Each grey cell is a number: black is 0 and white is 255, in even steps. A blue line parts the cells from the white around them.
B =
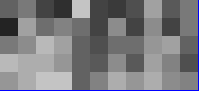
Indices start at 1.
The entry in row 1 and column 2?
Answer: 121
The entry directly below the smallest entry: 121
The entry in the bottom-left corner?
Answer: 150
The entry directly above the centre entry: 67
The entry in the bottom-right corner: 130
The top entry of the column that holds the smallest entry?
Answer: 98
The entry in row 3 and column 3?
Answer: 185
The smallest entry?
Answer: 35
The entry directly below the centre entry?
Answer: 89
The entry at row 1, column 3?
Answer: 67
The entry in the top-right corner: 121
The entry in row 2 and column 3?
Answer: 110

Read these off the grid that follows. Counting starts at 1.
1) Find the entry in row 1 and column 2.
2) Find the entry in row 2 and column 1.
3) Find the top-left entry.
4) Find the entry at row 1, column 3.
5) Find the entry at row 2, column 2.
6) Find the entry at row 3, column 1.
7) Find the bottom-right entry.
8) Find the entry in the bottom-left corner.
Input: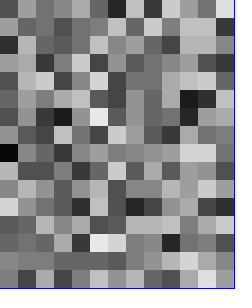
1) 158
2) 158
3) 80
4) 114
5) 102
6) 48
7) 158
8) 125

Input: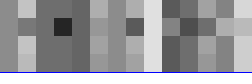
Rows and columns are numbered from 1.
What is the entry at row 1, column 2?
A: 195
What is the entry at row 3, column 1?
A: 140
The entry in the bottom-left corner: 140
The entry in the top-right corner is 215
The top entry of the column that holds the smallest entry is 110
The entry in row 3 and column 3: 110
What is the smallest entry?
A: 37
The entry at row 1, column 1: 140
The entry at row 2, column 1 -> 140
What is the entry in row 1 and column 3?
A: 110
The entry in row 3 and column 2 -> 195
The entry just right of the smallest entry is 101

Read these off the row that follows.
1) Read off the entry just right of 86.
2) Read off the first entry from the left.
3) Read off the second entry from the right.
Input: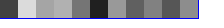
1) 141
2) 65
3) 86

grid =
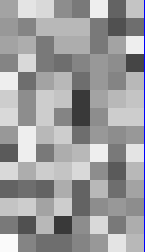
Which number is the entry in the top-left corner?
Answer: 163
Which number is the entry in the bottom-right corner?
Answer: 184
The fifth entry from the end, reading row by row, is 110
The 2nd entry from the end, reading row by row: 228
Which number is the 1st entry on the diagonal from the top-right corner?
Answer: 196
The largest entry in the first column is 250
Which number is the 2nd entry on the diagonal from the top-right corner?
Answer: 80
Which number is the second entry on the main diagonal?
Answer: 132
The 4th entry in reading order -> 141
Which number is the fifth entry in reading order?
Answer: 121
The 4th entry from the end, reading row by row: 132
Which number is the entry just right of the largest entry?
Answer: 132
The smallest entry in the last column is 69

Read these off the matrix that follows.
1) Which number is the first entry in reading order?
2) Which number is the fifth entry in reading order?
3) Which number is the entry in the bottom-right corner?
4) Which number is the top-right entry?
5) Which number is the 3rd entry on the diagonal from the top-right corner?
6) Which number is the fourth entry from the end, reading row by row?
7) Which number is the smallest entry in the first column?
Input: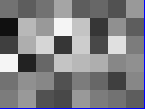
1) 114
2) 93
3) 93
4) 153
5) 72
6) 153
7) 16
